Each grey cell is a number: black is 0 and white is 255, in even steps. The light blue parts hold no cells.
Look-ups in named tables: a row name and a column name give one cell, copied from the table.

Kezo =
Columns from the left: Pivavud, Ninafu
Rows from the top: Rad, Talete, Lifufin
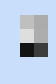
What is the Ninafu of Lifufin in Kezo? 60
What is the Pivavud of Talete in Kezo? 222
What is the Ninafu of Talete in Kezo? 173
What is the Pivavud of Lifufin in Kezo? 19
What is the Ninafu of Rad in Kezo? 172
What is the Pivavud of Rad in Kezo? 191
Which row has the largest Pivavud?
Talete

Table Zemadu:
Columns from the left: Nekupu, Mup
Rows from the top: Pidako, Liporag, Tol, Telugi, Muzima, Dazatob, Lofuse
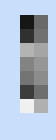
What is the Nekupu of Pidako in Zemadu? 22
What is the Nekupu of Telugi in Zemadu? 131
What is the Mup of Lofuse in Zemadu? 176
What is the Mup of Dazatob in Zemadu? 110
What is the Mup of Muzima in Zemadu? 140
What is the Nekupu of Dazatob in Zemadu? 60
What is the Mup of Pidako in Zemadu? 105
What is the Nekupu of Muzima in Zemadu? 116
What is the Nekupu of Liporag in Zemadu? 48
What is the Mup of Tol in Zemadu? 165
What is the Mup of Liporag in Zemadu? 113
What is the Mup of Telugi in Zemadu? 150
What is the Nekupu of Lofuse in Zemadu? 240
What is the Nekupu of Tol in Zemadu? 179

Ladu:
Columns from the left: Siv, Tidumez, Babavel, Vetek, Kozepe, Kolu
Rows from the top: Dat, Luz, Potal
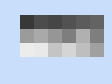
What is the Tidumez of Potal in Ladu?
233
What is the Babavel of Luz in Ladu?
150
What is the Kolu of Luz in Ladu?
126
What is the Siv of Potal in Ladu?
236
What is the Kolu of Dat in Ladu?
99
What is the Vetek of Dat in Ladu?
82
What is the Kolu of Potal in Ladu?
160
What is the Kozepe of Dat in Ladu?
92
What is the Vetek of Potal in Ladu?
213
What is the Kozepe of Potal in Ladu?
190
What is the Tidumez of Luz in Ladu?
169
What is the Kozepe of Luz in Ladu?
176
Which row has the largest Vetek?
Potal

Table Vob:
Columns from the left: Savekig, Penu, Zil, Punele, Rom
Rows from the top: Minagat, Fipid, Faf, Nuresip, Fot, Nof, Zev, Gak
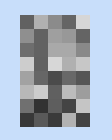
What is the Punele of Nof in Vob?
188
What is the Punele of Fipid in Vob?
152
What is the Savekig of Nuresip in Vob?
205
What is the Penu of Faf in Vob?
98
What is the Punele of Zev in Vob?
68
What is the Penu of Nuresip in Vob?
97
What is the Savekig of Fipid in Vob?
143
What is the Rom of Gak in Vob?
67
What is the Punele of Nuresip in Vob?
176
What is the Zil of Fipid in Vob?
159
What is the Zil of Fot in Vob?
75
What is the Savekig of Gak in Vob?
56
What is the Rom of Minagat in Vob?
214
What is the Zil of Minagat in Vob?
139
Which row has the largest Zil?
Nuresip

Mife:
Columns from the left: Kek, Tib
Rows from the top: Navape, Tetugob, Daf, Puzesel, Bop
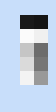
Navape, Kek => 25
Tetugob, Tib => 240
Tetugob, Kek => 251
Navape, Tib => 20
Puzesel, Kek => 218
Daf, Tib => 108
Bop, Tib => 153
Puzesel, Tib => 118
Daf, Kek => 197
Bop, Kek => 243

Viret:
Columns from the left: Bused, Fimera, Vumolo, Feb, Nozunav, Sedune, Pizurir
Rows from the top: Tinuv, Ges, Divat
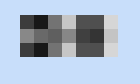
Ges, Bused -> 136
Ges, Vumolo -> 95
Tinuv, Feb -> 198
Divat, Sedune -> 79
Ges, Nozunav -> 64
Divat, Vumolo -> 115
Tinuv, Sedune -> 79
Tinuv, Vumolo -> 115
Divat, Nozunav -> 80
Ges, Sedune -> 52
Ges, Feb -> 135
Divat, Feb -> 198
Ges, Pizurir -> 196
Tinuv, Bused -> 60
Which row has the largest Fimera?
Ges

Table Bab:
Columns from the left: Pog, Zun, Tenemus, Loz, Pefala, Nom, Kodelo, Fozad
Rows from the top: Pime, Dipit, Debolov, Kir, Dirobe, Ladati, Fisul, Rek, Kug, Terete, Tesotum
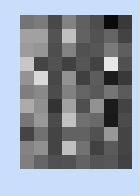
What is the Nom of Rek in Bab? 105
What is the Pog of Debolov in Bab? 155
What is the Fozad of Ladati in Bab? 91
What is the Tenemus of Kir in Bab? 82
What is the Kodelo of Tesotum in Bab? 87
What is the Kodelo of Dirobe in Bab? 28
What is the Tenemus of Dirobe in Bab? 72
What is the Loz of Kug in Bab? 98
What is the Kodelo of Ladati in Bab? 117
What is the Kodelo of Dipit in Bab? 100
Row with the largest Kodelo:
Kir

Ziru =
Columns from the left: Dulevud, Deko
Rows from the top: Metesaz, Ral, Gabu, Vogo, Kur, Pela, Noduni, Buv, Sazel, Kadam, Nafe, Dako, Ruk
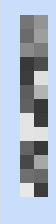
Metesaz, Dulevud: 117
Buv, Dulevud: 228
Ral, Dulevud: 107
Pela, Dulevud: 93
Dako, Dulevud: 111
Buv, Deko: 59
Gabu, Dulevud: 138
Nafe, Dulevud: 72
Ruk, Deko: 60
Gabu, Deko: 124
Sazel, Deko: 226
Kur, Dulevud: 60
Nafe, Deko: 167

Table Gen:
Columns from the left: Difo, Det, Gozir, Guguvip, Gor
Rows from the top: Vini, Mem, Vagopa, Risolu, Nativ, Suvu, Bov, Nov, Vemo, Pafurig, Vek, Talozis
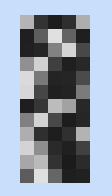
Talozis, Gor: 33
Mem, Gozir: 224
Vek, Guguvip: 27
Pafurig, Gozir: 42
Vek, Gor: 43
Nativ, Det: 121
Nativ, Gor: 75
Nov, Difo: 128
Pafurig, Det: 142
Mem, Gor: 31
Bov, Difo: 30
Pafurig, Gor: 65
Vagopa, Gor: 72
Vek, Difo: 167
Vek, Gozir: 50
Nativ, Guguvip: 37
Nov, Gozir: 72
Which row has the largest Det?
Talozis

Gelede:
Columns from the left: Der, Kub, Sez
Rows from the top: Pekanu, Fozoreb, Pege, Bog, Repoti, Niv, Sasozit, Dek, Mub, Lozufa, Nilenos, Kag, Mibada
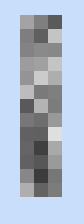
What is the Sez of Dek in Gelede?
153
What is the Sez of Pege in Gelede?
136
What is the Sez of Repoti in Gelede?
174
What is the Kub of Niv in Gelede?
122
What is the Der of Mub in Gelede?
97
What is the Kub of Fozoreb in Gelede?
95
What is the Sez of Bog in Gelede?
196
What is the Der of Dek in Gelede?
119
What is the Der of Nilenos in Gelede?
97
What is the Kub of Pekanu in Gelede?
127
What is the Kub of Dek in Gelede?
110
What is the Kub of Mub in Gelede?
96
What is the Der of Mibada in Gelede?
174
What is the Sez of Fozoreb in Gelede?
196
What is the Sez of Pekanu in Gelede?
90
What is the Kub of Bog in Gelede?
161
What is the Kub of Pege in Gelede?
138
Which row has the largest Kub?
Repoti

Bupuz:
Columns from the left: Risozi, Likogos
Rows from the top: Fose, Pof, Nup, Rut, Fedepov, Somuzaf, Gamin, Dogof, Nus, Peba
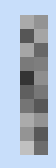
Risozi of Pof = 86
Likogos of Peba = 109
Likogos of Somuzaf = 119
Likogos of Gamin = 87
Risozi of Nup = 166
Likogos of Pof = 165
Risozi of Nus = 148
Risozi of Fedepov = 52
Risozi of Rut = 122
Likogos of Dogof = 147
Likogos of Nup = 103

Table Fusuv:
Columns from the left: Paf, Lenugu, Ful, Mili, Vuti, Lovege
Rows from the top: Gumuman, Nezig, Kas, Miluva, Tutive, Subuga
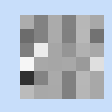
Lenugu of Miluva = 168
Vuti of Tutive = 183
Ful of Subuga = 169
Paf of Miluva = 246
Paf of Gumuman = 172
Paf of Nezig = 108
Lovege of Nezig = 114
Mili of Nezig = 128
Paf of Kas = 126
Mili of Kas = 149
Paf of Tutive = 48
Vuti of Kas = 177

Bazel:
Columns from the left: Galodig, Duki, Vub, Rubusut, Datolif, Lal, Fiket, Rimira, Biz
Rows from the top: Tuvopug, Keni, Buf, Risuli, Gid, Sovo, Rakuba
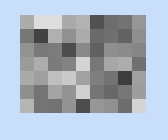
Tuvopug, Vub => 221
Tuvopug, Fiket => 109
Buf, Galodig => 146
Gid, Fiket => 115
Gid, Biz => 160
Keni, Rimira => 98
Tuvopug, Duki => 221
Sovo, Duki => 116
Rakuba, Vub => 114
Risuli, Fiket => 167
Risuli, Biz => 112

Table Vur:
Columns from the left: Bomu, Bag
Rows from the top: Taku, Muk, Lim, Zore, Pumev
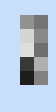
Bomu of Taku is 145
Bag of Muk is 137
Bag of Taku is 117
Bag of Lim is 111
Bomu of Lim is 222
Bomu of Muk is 213
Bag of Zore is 176
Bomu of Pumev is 29
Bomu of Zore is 57
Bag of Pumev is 129

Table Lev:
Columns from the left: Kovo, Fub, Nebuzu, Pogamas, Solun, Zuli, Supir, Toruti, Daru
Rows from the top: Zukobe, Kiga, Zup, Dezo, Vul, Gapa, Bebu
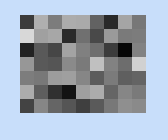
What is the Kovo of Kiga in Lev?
216
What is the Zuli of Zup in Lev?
111
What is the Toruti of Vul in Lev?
95
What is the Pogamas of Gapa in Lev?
19
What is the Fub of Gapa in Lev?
94
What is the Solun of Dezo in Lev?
122
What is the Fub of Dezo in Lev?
89
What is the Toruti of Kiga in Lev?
122
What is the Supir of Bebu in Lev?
120
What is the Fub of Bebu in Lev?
134
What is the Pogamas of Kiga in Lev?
42
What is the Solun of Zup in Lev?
128
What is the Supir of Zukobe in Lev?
41
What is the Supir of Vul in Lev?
123
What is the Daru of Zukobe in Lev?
119
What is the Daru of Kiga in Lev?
124

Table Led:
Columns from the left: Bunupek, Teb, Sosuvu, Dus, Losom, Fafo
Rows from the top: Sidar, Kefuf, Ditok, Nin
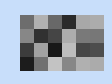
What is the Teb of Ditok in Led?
162
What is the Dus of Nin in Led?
135
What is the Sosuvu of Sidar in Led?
104
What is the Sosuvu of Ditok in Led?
24
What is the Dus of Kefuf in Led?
173
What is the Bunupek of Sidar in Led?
109
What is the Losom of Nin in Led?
176
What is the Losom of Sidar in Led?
168
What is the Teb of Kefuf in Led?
49
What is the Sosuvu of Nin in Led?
195
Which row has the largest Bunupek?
Kefuf

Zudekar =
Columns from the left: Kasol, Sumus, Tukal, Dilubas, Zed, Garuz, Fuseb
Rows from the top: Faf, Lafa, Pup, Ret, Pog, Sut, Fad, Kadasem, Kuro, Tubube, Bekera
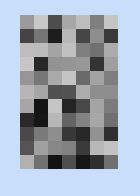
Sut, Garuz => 142
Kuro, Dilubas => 56
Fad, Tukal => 197
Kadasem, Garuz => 167
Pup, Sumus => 188
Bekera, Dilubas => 79
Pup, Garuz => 113
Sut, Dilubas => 82
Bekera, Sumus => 113
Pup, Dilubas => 193
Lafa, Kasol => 68
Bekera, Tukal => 19
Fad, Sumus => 19
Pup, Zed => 127
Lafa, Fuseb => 57
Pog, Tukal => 170
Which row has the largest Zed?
Faf

